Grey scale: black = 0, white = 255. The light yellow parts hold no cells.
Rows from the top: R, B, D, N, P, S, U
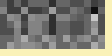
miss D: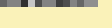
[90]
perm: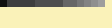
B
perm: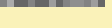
U
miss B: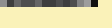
[118]
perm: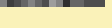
P
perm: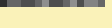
N
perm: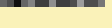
B

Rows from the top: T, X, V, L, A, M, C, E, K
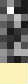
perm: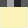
C
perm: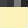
M
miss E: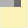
[151]
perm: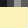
T
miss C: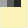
[79]
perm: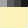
L

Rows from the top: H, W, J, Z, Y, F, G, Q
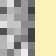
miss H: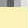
[109]
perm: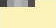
Y
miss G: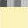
[211]

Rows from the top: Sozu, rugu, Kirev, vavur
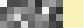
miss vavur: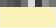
[131]
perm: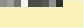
Sozu

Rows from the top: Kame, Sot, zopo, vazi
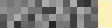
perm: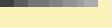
Sot
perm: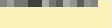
Sot
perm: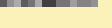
Sot
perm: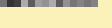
Kame
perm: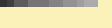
Kame
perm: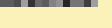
vazi
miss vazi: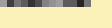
[105]

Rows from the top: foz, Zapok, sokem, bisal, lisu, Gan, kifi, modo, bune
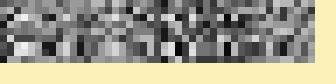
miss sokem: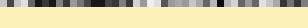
[40]
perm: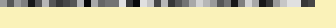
modo
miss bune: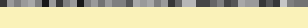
[140]
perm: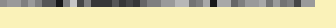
bune

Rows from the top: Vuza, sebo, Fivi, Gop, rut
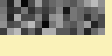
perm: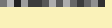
rut
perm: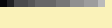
Vuza

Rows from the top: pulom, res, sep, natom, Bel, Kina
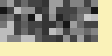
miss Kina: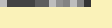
[158]
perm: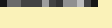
res
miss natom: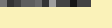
[189]
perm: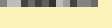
Bel
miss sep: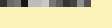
[37]
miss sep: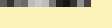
[82]
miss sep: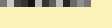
[82]

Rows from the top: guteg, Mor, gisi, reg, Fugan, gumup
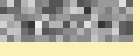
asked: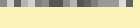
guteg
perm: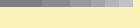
gumup
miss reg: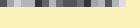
[236]
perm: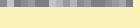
gisi

